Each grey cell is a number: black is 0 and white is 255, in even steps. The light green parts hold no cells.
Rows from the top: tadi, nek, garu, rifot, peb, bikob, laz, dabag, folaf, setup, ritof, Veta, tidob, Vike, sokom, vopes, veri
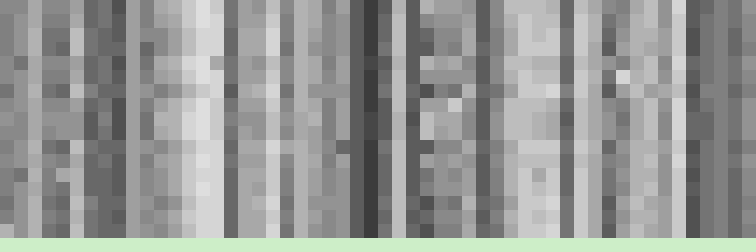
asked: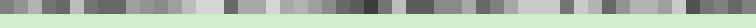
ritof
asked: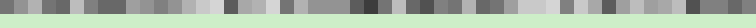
laz
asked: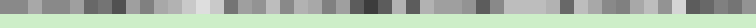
tadi
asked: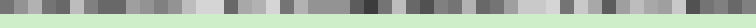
sokom
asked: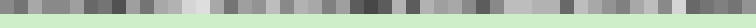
peb
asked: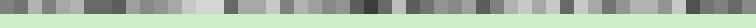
tidob

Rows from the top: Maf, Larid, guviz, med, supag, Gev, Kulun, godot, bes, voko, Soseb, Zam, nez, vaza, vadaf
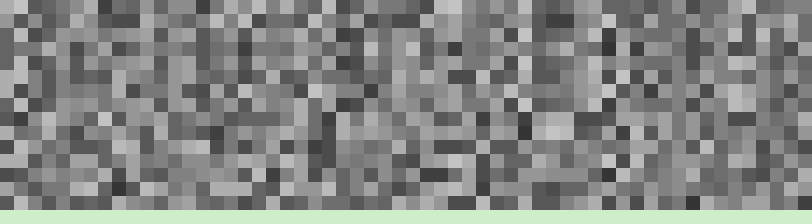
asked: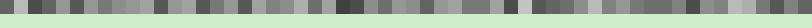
supag
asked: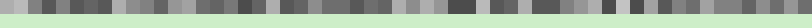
Gev
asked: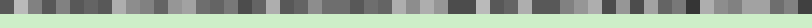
vadaf
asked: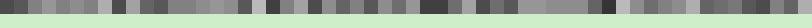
nez
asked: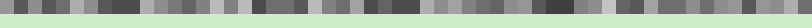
Larid

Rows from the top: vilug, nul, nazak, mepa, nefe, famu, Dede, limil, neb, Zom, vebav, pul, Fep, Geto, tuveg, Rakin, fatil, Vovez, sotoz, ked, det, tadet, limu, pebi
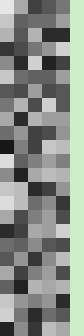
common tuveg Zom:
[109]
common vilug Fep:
[168]
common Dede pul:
[158]
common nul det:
[97]

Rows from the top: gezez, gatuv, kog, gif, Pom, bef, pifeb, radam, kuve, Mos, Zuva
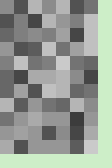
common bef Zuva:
[170]
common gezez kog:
[139]
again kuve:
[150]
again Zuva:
[150]

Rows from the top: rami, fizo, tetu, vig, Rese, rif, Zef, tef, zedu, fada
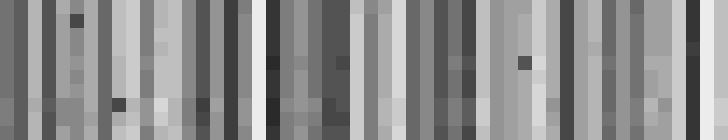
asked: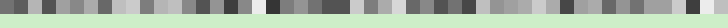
vig
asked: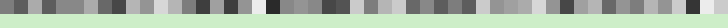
tef

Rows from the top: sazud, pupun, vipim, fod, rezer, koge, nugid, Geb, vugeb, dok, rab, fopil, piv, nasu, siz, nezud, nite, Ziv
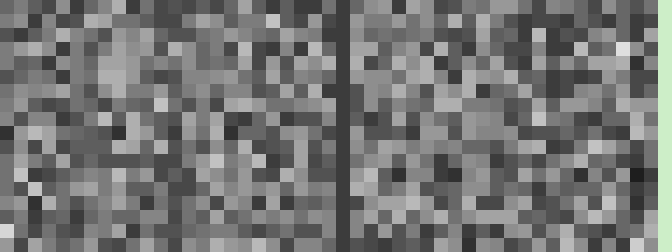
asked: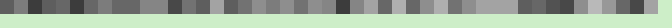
nezud
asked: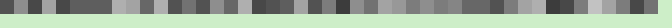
rab
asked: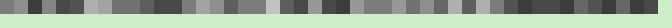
pupun

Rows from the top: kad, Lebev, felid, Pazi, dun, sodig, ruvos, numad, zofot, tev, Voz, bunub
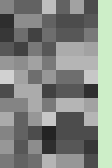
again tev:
[76]
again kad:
[98]

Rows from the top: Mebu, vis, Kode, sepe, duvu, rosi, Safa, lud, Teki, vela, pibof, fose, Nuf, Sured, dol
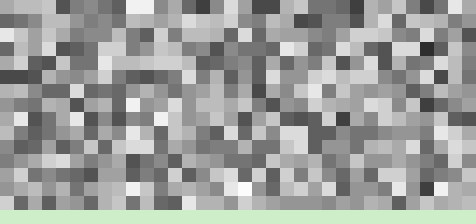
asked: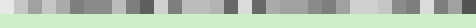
Kode
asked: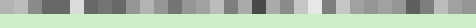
Safa
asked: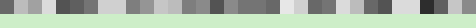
sepe
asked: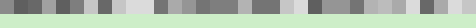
pibof

